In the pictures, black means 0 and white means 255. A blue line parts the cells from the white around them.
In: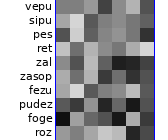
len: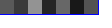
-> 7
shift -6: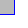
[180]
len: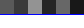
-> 6
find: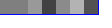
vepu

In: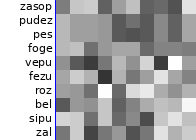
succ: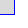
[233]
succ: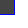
[119]
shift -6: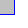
[186]
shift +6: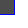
[82]
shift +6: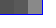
[ 88  95 143]
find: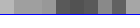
pes

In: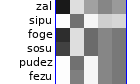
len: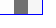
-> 3
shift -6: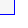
[240]
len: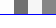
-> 4

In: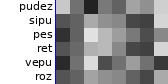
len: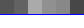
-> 6
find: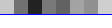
pudez
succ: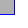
[185]
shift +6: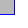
[191]
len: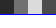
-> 4
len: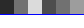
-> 6
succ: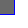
[177]

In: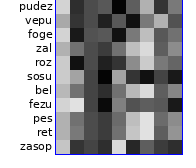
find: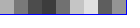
ret
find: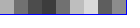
zal
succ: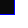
[128]
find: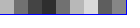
bel
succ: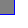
[82]
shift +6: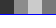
[ 58 146 209 127]
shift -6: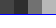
[ 62  40 107 178]

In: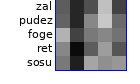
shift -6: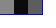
[129   5  87]
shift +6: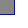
[141]
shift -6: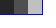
[ 32  73 186]
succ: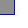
[151]
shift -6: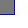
[115]
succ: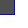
[192]

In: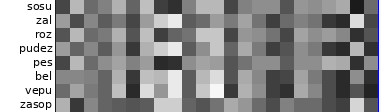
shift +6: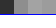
[ 54 148 169 162]
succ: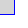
[84]

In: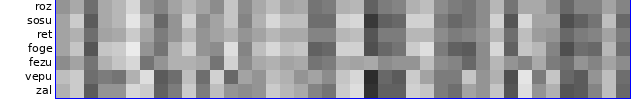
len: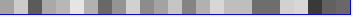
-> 25
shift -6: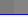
[118 126]
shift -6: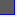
[85]
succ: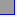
[148]

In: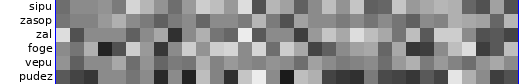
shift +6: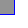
[153]
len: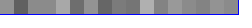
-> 17
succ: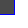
[68]

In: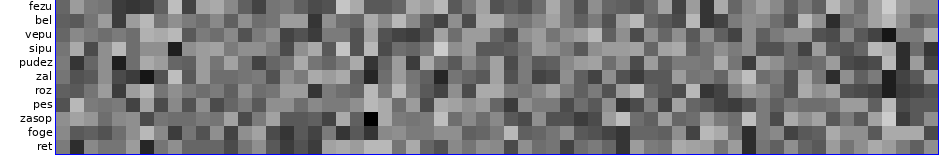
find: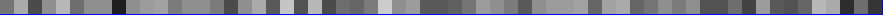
sipu
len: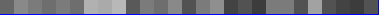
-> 27
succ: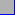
[170]
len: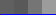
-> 4
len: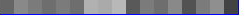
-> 17
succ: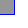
[110]
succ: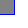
[67]

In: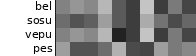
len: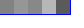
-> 5
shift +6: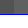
[ 89 102]

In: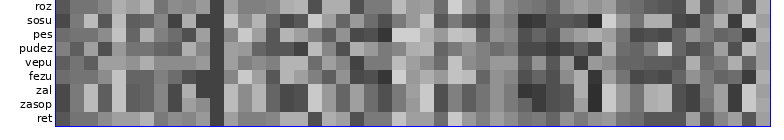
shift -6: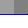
[153 122]
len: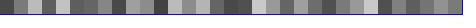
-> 33
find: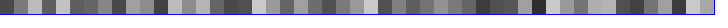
zasop

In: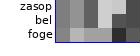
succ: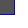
[75]
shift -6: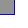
[141]
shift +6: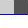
[213  89]

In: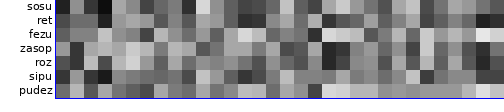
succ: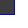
[115]
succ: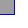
[95]
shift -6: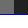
[103  27]
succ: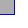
[54]
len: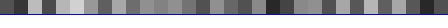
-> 32
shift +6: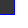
[60]

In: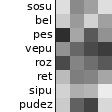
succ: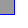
[210]
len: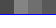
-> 4

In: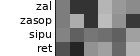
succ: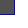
[36]
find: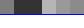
zal
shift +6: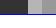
[ 57  57 187 159]
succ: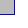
[146]
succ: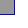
[139]
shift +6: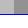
[194 152]
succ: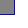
[96]

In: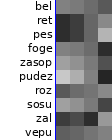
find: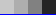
pudez
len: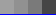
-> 4

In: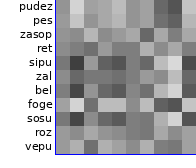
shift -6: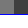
[114  57]
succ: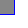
[112]
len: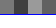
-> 4
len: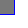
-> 1
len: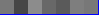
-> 7

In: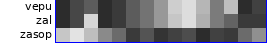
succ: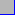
[123]
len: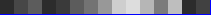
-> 15
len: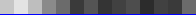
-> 14
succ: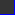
[65]
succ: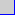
[221]

